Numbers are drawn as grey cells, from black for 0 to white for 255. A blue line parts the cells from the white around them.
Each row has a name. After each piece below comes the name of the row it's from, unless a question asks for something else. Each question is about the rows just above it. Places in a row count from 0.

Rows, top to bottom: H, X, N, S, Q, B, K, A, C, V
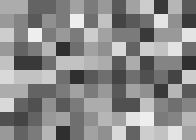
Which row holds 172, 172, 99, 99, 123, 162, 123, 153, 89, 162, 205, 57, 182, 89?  H
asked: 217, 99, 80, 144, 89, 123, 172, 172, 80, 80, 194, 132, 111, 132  A

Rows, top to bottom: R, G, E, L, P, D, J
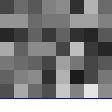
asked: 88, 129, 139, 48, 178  R
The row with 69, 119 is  D
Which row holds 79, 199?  J
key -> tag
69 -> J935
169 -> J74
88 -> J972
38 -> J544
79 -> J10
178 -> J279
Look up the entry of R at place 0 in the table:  J935
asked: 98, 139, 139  L

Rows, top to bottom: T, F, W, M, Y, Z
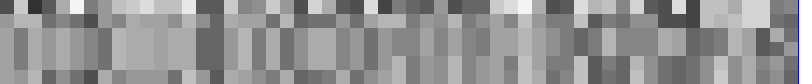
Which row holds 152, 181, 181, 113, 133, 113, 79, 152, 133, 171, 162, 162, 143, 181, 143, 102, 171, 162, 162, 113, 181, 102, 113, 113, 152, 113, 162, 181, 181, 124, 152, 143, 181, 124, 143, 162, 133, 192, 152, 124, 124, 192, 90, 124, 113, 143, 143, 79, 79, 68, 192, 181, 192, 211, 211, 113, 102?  F
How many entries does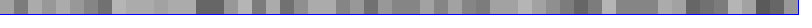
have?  57
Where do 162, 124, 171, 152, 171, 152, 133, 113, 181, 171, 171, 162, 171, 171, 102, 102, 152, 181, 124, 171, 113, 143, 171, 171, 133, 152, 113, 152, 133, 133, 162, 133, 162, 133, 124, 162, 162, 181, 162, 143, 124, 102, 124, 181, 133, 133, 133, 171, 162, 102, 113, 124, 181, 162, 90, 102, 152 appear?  M
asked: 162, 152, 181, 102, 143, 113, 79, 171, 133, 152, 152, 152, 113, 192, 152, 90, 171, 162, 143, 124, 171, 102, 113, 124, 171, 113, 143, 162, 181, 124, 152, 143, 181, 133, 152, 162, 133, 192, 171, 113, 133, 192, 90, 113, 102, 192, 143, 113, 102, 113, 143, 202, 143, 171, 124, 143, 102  Z
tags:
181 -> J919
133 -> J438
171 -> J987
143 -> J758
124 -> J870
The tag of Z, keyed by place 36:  J438

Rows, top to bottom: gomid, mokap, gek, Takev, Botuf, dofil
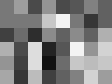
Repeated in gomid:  74
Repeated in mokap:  120
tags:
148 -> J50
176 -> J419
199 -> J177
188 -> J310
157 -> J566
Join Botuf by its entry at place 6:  J310
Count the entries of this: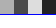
4

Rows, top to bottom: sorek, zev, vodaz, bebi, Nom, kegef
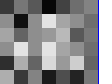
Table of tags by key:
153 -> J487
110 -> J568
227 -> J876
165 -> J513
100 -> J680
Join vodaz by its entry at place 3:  J487
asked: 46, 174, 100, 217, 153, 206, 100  Nom
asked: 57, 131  kegef
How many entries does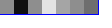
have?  7
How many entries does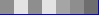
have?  7

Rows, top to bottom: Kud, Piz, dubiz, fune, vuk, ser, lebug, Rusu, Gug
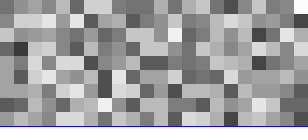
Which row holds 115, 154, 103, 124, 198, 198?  dubiz
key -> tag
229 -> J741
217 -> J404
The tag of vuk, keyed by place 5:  J404
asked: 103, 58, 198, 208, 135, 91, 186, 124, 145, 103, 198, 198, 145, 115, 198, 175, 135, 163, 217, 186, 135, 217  fune
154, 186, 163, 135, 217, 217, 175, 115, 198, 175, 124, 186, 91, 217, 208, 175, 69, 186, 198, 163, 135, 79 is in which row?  Gug
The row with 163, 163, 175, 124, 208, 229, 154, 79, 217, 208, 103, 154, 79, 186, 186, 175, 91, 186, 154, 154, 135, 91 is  lebug
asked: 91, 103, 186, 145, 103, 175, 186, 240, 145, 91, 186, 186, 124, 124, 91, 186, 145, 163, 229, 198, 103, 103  Rusu

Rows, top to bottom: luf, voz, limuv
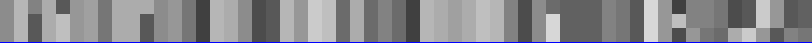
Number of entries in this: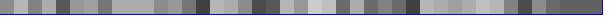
43
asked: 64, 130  luf
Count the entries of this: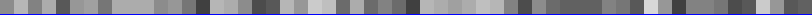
58

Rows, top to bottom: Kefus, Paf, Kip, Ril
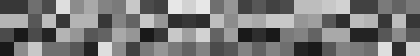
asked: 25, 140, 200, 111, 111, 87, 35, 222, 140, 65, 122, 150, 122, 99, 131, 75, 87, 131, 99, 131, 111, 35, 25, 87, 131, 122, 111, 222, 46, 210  Ril
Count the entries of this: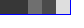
5
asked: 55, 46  Paf
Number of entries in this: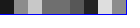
9
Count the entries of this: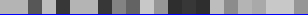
22

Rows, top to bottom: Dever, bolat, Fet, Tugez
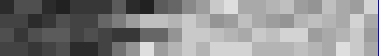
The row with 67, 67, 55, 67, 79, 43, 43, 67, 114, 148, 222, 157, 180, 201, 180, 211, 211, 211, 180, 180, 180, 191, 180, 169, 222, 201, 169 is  Tugez
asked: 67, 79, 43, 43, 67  Tugez
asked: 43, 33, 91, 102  Dever

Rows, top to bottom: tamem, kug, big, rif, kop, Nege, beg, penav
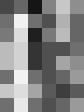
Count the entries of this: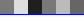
6
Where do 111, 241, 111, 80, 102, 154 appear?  Nege
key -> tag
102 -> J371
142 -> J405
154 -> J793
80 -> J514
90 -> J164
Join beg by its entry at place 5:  J164

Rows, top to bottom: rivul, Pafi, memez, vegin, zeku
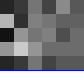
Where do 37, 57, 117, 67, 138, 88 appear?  rivul
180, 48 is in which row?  Pafi
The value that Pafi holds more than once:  97

